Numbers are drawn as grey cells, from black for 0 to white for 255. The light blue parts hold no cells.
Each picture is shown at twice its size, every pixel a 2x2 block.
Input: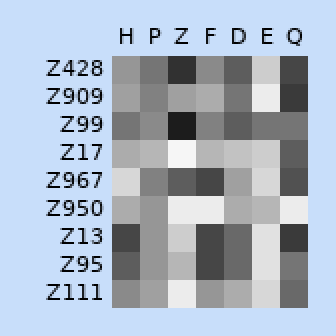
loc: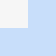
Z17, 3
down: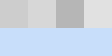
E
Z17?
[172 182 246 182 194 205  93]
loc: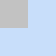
Z17, 5
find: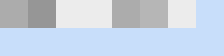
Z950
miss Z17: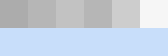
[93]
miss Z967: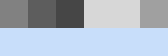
[81]

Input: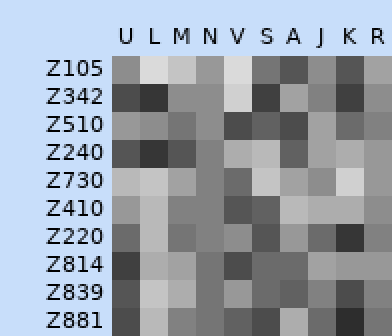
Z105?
[141 218 196 152 218 117  85 141  85 162]
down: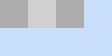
K

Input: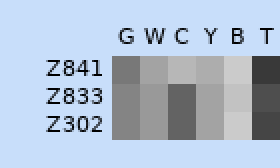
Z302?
[132 153  99 163 203  69]
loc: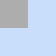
Z841, 4

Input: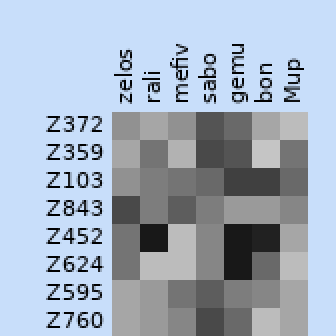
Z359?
[166 116 178  73  84 197 116]
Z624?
[116 188 188 134  24 105 188]
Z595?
[166 154 116  93 125 134 166]
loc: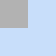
Z359, 3
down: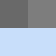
sabo
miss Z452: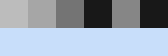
[33]

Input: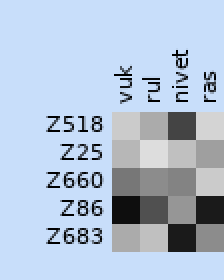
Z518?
[203 171  68 212]
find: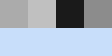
Z683
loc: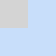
Z518, 4
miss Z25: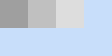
[183]
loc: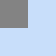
Z660, 3

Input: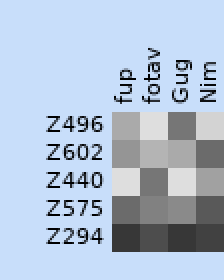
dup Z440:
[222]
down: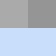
fup
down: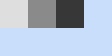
Gug
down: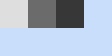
fup
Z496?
[170 222 118 211]

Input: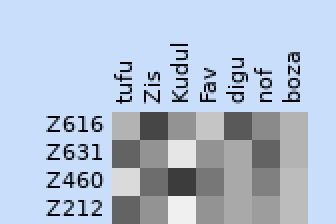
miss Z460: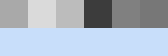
[109]
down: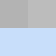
boza
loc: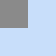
Z616, 6
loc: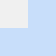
Z212, 3
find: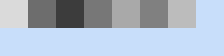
Z460

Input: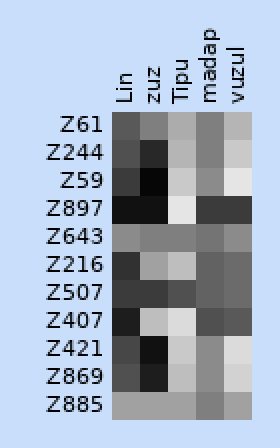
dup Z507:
[59]
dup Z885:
[161]
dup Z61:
[127]
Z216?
[ 49 161 190  98 107]
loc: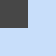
Z421, 1
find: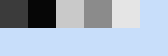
Z59
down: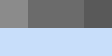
vuzul

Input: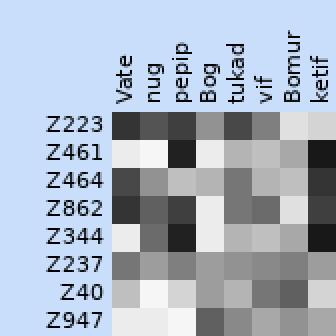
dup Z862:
[63]
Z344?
[236 107  33 236 180 191 168  24]

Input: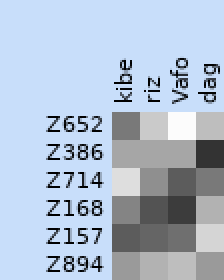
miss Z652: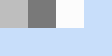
[202]
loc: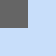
Z157, 2
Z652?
[121 202 252 190]
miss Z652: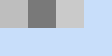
[252]
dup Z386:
[166]
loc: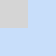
Z157, 4

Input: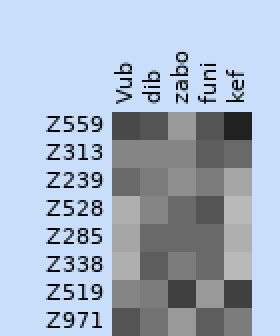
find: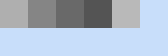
Z528
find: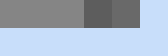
Z313
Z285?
[165 105 105 105 175]
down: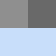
zabo
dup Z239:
[124]
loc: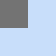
Z971, 2
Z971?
[ 84 115 153  93 124]

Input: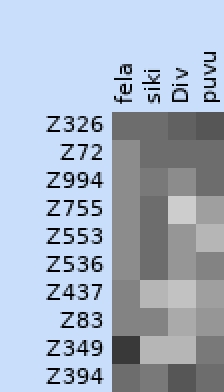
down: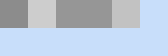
Div
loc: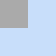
Z83, 3
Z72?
[140 109 109 109]
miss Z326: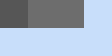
[97]
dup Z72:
[109]
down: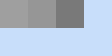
puvu
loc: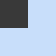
Z349, 1

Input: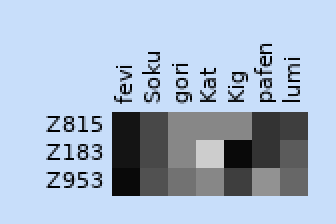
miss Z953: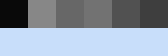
[146]
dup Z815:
[135]
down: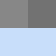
gori
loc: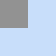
Z953, 6
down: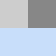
Kat
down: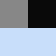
Kig

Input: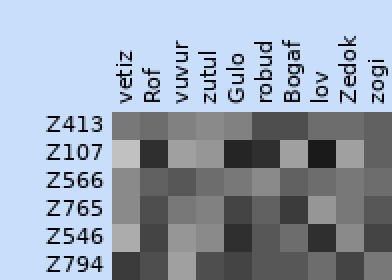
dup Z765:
[120]
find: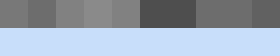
Z413

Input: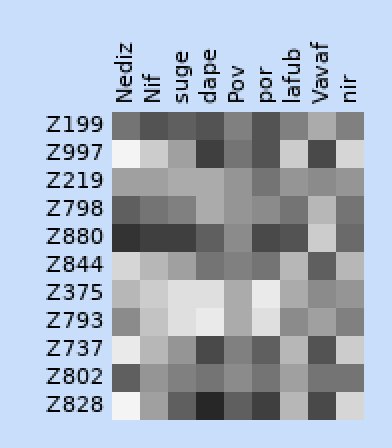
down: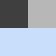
Nif
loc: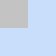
Z793, 2
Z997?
[244 204 160  63 116  83 204  73 214]
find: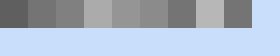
Z798
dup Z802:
[116]
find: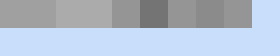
Z219
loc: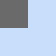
Z880, 9

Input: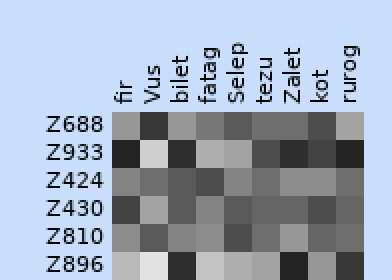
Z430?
[ 66 163  89 131  89 101 101  77 101]
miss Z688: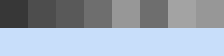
[120]

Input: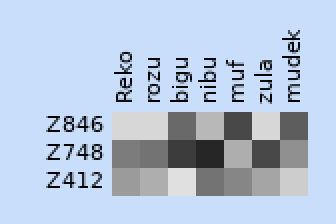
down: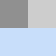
mudek
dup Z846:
[215]
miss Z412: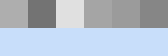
[205]

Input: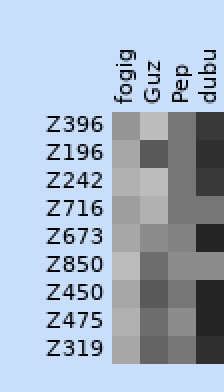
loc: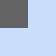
Z319, 2
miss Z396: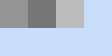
[57]
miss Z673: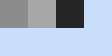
[130]
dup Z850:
[140]
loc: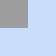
Z716, 1
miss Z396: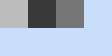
[149]
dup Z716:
[118]

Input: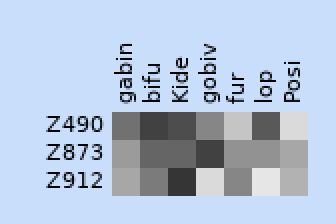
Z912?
[167 123  53 218 134 230 178]
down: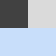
gobiv
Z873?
[155 101 101  65 146 146 167]

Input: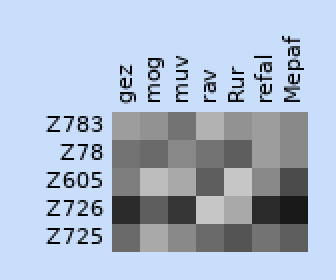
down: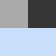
muv
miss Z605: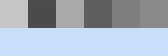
[189]
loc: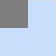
Z605, 1

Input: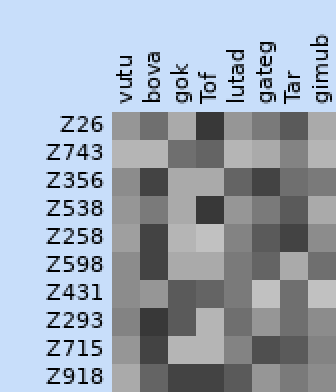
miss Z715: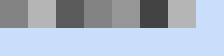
[79]
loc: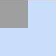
Z258, 1

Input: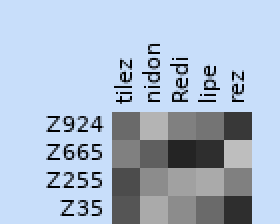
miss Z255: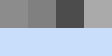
[161]
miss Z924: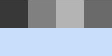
[116]

